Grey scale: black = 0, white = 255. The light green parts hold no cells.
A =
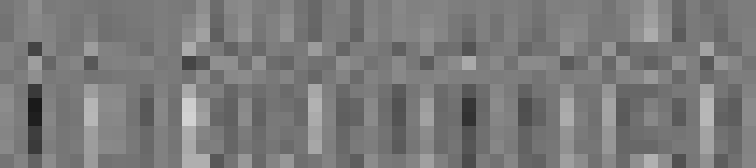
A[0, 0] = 119
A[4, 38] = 139
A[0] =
[119, 126, 141, 122, 124, 122, 119, 117, 120, 121, 121, 125, 122, 120, 142, 108, 136, 139, 126, 122, 134, 115, 104, 122, 130, 107, 131, 124, 136, 129, 130, 132, 126, 124, 127, 123, 126, 123, 116, 128, 126, 128, 126, 116, 129, 135, 153, 131, 104, 124, 110, 116, 125, 125]
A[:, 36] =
[126, 129, 131, 126, 114, 126, 123, 127, 130, 125, 123, 134]
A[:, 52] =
[125, 124, 123, 108, 134, 126, 105, 93, 94, 106, 105, 112]
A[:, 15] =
[108, 103, 95, 121, 144, 109, 127, 109, 103, 121, 127, 88]
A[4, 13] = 69
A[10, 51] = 118
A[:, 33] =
[124, 113, 106, 84, 170, 126, 87, 54, 50, 83, 86, 76]
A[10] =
[137, 120, 58, 126, 118, 123, 157, 137, 136, 121, 105, 129, 117, 169, 125, 127, 102, 119, 110, 118, 107, 118, 167, 127, 105, 122, 126, 113, 91, 118, 136, 107, 117, 86, 110, 135, 123, 98, 116, 119, 145, 118, 118, 151, 103, 104, 104, 113, 121, 121, 163, 118, 105, 131]
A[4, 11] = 120
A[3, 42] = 113
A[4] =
[129, 117, 158, 102, 127, 133, 88, 128, 130, 128, 133, 120, 123, 69, 90, 144, 143, 111, 146, 109, 102, 124, 114, 112, 144, 133, 115, 122, 138, 120, 93, 127, 139, 170, 124, 137, 114, 139, 139, 133, 91, 109, 138, 104, 145, 111, 98, 109, 145, 128, 89, 148, 134, 116]
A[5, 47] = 131
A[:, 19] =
[122, 129, 129, 126, 109, 121, 118, 116, 121, 122, 118, 132]
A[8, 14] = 160
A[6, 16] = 103
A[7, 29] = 121
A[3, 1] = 123
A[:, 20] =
[134, 143, 147, 120, 102, 133, 107, 112, 121, 115, 107, 151]
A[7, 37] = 78
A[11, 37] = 103
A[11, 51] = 93
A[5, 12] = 122
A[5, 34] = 127
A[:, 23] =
[122, 125, 126, 130, 112, 121, 127, 130, 132, 129, 127, 131]
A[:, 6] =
[119, 126, 130, 157, 88, 116, 157, 181, 183, 158, 157, 155]
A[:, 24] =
[130, 124, 124, 102, 144, 132, 105, 97, 95, 103, 105, 110]
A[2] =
[114, 130, 134, 131, 122, 117, 130, 112, 115, 118, 118, 126, 122, 139, 161, 95, 131, 148, 118, 129, 147, 114, 101, 126, 124, 99, 136, 125, 135, 132, 144, 134, 120, 106, 128, 115, 131, 118, 108, 125, 139, 136, 120, 120, 122, 145, 172, 140, 91, 122, 119, 104, 123, 128]
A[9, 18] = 107
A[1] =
[115, 128, 136, 130, 123, 118, 126, 113, 116, 120, 121, 125, 123, 132, 150, 103, 129, 141, 120, 129, 143, 118, 103, 125, 124, 107, 132, 126, 134, 130, 137, 132, 120, 113, 128, 115, 129, 122, 113, 124, 133, 134, 121, 119, 123, 141, 160, 137, 101, 122, 118, 109, 124, 125]
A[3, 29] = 120

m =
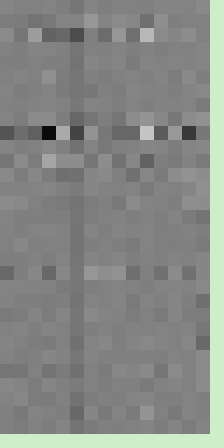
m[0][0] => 133
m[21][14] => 111
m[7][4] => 129
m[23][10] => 129
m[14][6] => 124
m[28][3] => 123
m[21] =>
[130, 127, 126, 124, 127, 116, 131, 129, 132, 122, 131, 128, 134, 127, 111]
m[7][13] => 131
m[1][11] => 142
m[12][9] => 112
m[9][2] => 96
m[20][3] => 129
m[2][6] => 128
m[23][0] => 130
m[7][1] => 128
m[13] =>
[130, 130, 131, 133, 128, 123, 134, 130, 129, 131, 122, 131, 129, 134, 144]
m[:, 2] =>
[129, 115, 156, 132, 129, 129, 128, 130, 138, 96, 129, 124, 135, 131, 129, 127, 131, 128, 130, 135, 130, 126, 132, 127, 125, 128, 129, 124, 124, 131, 130]
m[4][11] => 130
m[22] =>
[122, 124, 132, 124, 133, 118, 137, 132, 130, 124, 129, 122, 133, 125, 124]
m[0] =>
[133, 129, 129, 131, 126, 118, 132, 127, 130, 129, 128, 132, 132, 131, 137]
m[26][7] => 123
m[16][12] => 128
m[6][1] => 125
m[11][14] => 122
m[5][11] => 132
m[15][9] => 126
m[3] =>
[129, 127, 132, 131, 128, 117, 129, 128, 131, 127, 130, 127, 129, 129, 133]
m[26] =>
[117, 118, 129, 116, 123, 112, 129, 123, 135, 132, 137, 118, 138, 130, 138]
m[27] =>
[135, 132, 124, 133, 128, 123, 130, 125, 129, 128, 122, 130, 132, 129, 139]
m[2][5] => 77
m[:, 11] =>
[132, 142, 138, 127, 130, 132, 130, 130, 135, 92, 132, 127, 123, 131, 130, 127, 127, 128, 128, 113, 131, 128, 122, 131, 132, 127, 118, 130, 127, 129, 125]
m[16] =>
[130, 127, 131, 132, 129, 116, 132, 127, 132, 130, 131, 127, 128, 130, 126]

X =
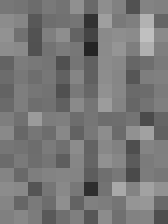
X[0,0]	119
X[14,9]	149
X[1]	[140, 134, 88, 110, 113, 117, 50, 159, 121, 127, 178, 101]
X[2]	[146, 113, 82, 127, 142, 99, 68, 138, 142, 139, 192, 138]
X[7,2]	110
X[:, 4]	[115, 113, 142, 124, 80, 97, 80, 96, 127, 136, 112, 94, 133, 137, 143, 111]
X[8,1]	113
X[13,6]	46
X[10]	[118, 115, 109, 123, 112, 140, 99, 136, 129, 78, 132, 127]
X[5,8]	134
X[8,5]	109
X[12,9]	74
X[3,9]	126
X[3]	[141, 138, 81, 115, 124, 119, 36, 139, 149, 126, 176, 127]
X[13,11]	146
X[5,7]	141
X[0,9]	81
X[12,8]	120
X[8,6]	118
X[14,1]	102
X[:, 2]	[108, 88, 82, 81, 120, 110, 118, 110, 155, 118, 109, 110, 126, 84, 122, 124]
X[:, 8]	[129, 121, 142, 149, 136, 134, 135, 132, 110, 107, 129, 135, 120, 169, 117, 112]
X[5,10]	126
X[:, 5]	[144, 117, 99, 119, 117, 133, 121, 138, 109, 98, 140, 134, 132, 120, 99, 127]

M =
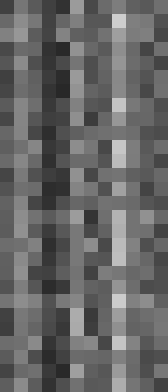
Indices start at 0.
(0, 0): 65
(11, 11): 70
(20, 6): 98
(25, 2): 77
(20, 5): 118
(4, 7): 102
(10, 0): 95
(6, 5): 147
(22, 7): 101
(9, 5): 96
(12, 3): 62
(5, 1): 114
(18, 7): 85
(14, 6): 96
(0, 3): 64
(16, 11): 67
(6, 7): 92
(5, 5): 154
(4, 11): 68
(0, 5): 155
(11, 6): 107
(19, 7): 125
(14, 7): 114
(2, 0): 129
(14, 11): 77
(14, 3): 49
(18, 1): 138
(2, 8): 159
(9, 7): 112
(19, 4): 94
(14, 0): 98
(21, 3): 82
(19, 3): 65
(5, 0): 64
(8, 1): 133
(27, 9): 117
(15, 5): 156
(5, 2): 96

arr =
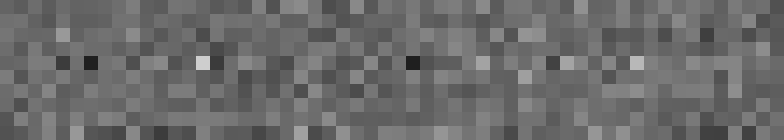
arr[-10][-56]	100
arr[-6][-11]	184
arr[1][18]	108
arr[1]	[112, 114, 98, 87, 114, 95, 95, 98, 114, 114, 97, 110, 105, 93, 98, 119, 112, 114, 108, 120, 96, 97, 120, 105, 83, 90, 103, 102, 99, 124, 95, 91, 110, 97, 85, 98, 110, 111, 128, 104, 108, 122, 105, 110, 125, 104, 124, 102, 136, 116, 92, 99, 112, 133, 79, 90]
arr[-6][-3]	106
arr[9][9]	136
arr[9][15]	104
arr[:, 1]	[92, 114, 105, 90, 104, 85, 121, 80, 127, 89]
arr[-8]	[117, 105, 103, 104, 153, 98, 109, 114, 110, 139, 105, 88, 103, 112, 76, 117, 96, 97, 109, 100, 109, 111, 84, 80, 122, 100, 95, 88, 110, 116, 131, 115, 128, 122, 94, 135, 84, 148, 142, 102, 98, 105, 114, 81, 91, 89, 107, 77, 111, 122, 63, 105, 104, 77, 101, 86]
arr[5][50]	118
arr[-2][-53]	132
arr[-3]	[107, 80, 115, 105, 97, 109, 110, 107, 101, 124, 110, 100, 95, 94, 117, 89, 98, 89, 103, 115, 101, 130, 110, 97, 108, 121, 101, 106, 101, 121, 95, 104, 117, 102, 119, 114, 96, 136, 120, 101, 109, 123, 110, 114, 104, 95, 112, 97, 96, 95, 108, 90, 101, 92, 124, 97]
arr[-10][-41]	89
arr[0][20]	132
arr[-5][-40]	111
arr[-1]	[82, 89, 106, 129, 93, 152, 86, 81, 72, 136, 84, 60, 87, 78, 128, 104, 90, 91, 71, 87, 106, 161, 75, 93, 144, 110, 97, 127, 125, 116, 123, 149, 133, 116, 126, 99, 74, 116, 95, 100, 106, 102, 150, 116, 144, 115, 103, 108, 81, 106, 65, 64, 127, 66, 122, 104]
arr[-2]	[85, 127, 105, 132, 101, 127, 106, 130, 124, 93, 104, 110, 122, 120, 123, 123, 119, 108, 107, 127, 106, 115, 109, 138, 104, 94, 95, 94, 99, 92, 97, 106, 112, 107, 131, 119, 99, 114, 114, 91, 106, 134, 110, 107, 104, 125, 106, 90, 101, 121, 81, 100, 97, 124, 93, 113]
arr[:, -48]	[110, 114, 110, 97, 120, 107, 117, 101, 124, 72]
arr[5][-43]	109
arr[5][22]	102
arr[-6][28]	115
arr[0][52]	122
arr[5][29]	129
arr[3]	[109, 90, 121, 95, 107, 118, 108, 108, 97, 108, 84, 106, 104, 93, 104, 74, 86, 114, 101, 100, 111, 102, 120, 123, 102, 119, 90, 120, 100, 117, 98, 115, 135, 122, 105, 87, 111, 104, 112, 112, 92, 101, 121, 90, 109, 95, 110, 100, 106, 97, 85, 96, 118, 114, 141, 89]
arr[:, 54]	[111, 79, 101, 141, 118, 105, 90, 124, 93, 122]
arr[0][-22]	138
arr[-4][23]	106
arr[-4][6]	125
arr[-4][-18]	101

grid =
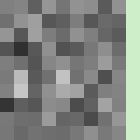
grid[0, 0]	128
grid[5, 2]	89
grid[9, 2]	114
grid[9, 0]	119
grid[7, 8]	129
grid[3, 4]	82
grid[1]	[112, 146, 159, 87, 95, 125, 87, 106, 101]
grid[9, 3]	110
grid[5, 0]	122
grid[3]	[84, 48, 88, 144, 82, 90, 120, 142, 108]
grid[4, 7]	156
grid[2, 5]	145
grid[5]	[122, 186, 89, 113, 194, 113, 138, 79, 134]
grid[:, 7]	[90, 106, 102, 142, 156, 79, 127, 163, 113, 121]
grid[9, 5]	120
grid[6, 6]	91
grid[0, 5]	146
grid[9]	[119, 105, 114, 110, 108, 120, 143, 121, 134]
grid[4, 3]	134
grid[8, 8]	150
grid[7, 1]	95
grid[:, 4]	[117, 95, 107, 82, 144, 194, 170, 136, 101, 108]
